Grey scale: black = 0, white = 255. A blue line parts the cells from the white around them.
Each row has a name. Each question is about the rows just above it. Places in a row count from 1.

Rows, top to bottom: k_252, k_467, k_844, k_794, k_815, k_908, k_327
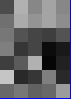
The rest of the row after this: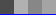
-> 135
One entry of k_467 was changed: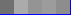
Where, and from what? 4, 164
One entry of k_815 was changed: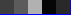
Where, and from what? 5, 33
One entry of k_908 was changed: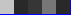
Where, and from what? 4, 127

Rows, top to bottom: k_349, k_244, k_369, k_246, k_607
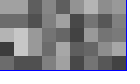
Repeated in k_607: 80
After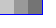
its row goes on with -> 102 66 153 116 122

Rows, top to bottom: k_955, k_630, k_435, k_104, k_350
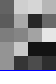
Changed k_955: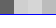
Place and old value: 4, 182
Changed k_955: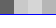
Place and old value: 2, 207
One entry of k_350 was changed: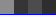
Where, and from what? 1, 148
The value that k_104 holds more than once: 19
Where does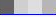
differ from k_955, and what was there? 3, 214
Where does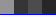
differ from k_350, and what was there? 4, 46
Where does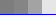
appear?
k_435

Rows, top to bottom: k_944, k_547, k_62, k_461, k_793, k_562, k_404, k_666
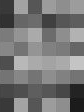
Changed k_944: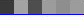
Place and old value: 3, 86
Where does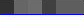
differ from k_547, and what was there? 5, 86

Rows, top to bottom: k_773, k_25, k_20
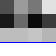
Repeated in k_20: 189
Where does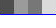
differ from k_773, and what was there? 4, 225

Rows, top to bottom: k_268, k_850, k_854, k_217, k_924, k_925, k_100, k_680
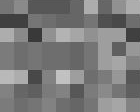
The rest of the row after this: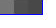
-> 110
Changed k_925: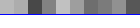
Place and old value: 9, 151
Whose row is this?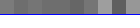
k_217
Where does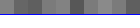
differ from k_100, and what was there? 9, 117
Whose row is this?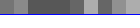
k_268

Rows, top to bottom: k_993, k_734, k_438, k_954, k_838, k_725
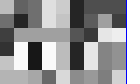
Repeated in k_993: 78
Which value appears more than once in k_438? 160
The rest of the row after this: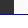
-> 23 250 188 37 230 132 146
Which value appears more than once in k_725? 180
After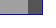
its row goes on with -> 57 230 238
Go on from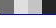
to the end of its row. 92 160 63

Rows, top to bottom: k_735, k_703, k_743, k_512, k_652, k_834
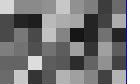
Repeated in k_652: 100
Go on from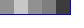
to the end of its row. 107
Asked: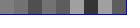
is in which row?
k_512
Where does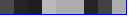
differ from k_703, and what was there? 6, 166
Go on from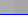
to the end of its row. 36 66 172

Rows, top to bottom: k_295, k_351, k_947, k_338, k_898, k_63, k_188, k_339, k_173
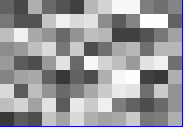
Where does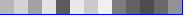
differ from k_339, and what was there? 1, 190
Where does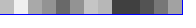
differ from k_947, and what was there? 7, 190
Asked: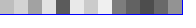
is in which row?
k_339
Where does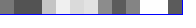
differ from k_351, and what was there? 13, 98

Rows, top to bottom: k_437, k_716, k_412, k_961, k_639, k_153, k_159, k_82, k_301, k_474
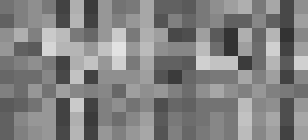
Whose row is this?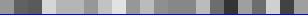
k_961
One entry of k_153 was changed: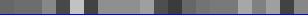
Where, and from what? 12, 84
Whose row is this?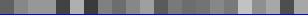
k_301
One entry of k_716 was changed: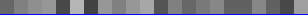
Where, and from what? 1, 97
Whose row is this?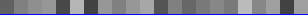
k_474
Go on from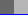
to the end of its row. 51 135

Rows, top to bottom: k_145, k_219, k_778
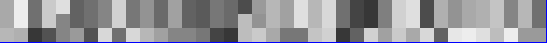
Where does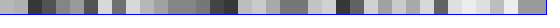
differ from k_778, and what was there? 33, 231
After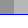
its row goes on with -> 161 223 183 216 112 68 55 127 209 223 76 176 147 169 176 196 133 183 112
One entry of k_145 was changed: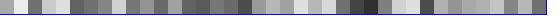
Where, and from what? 27, 55

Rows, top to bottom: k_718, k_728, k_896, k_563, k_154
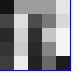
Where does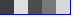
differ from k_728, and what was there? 1, 69
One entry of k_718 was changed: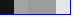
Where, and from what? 2, 156
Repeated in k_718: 156

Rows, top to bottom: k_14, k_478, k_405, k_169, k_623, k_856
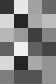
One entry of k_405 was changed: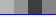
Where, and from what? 2, 153
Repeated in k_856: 84
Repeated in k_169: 97

